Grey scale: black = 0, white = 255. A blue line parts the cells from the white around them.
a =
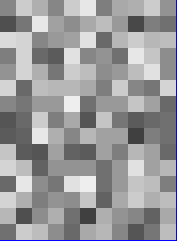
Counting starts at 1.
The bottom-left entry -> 112
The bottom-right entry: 189
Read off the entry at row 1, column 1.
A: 134
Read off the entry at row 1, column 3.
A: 175
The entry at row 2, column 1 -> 79
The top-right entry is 147
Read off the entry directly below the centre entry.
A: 183
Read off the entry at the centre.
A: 85
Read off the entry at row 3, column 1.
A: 218
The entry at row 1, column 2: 204
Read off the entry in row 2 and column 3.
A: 231
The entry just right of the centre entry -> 197
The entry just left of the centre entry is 169

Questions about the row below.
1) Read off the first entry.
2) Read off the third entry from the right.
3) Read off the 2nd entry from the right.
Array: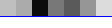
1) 191
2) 90
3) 150

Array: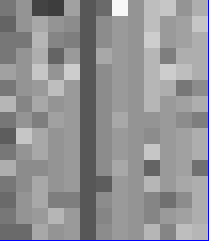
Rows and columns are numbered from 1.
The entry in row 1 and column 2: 148
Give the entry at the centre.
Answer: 140
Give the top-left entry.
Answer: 119
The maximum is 248
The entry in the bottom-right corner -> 182
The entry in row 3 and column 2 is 119
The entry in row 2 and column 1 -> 100
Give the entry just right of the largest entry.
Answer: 148
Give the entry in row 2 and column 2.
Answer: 148
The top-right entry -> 174
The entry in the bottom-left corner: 106
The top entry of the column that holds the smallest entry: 61
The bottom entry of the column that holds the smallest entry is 148
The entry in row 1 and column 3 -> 67
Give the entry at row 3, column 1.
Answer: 119
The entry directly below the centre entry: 140

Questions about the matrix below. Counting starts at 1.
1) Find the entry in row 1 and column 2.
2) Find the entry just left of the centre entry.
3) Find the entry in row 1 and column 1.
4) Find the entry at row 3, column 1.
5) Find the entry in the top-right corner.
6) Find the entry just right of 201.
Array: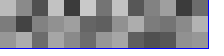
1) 138
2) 101
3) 187
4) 151
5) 108
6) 116

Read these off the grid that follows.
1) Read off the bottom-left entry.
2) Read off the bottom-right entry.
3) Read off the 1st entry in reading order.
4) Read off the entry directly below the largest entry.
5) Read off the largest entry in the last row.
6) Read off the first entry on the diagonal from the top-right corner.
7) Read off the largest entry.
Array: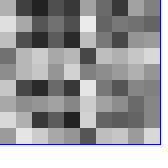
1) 155
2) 216
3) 176
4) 190
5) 229
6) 128
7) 235
